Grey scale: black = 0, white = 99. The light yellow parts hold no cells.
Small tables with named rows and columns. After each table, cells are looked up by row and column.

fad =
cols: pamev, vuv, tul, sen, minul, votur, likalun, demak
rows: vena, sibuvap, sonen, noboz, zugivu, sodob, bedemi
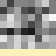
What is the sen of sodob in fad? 66
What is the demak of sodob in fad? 70
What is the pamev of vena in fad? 59
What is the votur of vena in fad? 64
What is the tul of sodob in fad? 82
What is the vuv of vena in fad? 26
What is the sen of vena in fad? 51
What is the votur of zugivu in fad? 45
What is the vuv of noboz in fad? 81
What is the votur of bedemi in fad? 61
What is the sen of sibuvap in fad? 31
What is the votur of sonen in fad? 35
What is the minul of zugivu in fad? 10
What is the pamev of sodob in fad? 88
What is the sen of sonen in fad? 50
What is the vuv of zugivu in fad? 13
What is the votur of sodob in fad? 32
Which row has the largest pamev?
sodob

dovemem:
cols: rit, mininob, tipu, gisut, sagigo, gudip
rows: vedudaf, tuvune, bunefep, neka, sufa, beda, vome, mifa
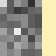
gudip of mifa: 42
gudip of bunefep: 32
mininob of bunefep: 51
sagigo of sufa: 52
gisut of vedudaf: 49
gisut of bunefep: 54
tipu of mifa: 58
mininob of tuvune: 35
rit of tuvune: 53
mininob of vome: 40
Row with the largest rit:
vedudaf

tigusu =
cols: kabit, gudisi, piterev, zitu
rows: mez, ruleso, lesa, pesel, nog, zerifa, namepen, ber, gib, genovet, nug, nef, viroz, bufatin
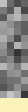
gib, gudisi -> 52
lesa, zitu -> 56
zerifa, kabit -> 67
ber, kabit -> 53
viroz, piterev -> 56
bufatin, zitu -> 22
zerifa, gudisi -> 53
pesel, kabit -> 62
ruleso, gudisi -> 34
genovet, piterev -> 49
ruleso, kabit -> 47
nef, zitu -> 61
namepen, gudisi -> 33
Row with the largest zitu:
genovet

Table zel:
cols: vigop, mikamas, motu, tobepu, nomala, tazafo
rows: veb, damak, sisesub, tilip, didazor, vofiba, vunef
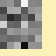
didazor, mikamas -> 60
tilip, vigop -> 81
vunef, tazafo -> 56
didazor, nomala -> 56
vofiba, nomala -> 42
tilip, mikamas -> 40
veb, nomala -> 52
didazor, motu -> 56
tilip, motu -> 38
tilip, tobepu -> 78
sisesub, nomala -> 26
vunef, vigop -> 29
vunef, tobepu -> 6
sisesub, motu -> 25
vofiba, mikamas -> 41
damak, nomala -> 57
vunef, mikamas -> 59
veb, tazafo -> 51
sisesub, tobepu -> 43

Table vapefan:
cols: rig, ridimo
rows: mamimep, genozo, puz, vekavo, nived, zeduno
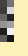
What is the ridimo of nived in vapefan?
94
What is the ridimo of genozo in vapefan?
84
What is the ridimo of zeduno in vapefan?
8
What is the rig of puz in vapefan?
40
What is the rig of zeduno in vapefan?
36
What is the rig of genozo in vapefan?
23
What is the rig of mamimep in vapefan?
26
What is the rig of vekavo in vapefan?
57
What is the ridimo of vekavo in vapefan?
63
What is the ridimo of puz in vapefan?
14
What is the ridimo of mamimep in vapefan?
45
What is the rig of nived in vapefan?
12

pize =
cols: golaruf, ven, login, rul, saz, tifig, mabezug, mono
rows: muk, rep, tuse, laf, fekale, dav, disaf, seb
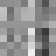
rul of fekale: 55
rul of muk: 48
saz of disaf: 82
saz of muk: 76
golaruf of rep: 75
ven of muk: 56

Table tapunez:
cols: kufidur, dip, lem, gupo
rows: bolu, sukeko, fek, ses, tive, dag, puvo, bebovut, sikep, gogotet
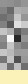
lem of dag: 15
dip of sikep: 76
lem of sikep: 31
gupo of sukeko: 65
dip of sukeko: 41
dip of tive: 68
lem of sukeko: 67
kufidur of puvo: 50
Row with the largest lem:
ses

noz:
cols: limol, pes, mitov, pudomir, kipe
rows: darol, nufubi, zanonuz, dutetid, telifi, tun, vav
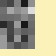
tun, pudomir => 19
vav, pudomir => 38
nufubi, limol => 44
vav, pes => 43
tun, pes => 25
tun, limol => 60

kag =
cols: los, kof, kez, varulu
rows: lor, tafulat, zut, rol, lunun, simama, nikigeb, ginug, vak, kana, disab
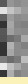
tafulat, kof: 76
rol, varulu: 50
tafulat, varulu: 60
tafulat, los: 88
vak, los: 49
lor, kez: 54
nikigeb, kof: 69
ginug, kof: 65
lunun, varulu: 54
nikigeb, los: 20
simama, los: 33
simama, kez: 47
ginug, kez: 54

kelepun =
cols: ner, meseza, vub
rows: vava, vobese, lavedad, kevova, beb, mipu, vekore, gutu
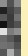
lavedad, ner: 34
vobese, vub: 35
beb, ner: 87
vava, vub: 53
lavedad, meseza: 23
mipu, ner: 41
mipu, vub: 25
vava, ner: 55
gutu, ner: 33
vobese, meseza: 26
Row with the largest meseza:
gutu

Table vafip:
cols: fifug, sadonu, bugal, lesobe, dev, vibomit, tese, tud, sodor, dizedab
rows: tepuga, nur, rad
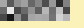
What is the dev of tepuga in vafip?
40
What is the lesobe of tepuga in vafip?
62
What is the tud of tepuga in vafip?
59
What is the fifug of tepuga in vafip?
65
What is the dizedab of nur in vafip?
27
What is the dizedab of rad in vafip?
71
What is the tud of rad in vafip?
45
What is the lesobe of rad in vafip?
31
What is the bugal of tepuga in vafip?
56
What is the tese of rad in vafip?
65
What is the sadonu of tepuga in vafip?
34
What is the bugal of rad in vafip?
56
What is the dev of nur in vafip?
57
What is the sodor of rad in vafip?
81
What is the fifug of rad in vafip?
28
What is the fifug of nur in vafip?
41
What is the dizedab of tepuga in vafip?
50
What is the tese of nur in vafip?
71
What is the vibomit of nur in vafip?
37

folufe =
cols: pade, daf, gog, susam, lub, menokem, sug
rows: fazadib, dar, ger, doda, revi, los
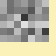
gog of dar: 48
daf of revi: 44
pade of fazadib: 68
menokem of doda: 79
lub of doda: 69
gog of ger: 77
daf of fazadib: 44
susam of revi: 49
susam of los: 45
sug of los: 58
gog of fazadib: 54
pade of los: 65

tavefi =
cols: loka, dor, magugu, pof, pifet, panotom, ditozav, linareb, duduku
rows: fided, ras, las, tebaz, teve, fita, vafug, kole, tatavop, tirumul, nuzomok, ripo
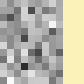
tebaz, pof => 67
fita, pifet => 71
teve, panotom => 73
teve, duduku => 60
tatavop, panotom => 43
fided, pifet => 65
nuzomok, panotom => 72
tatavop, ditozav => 61
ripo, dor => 97
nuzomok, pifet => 88
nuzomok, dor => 72
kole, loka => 59
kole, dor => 80

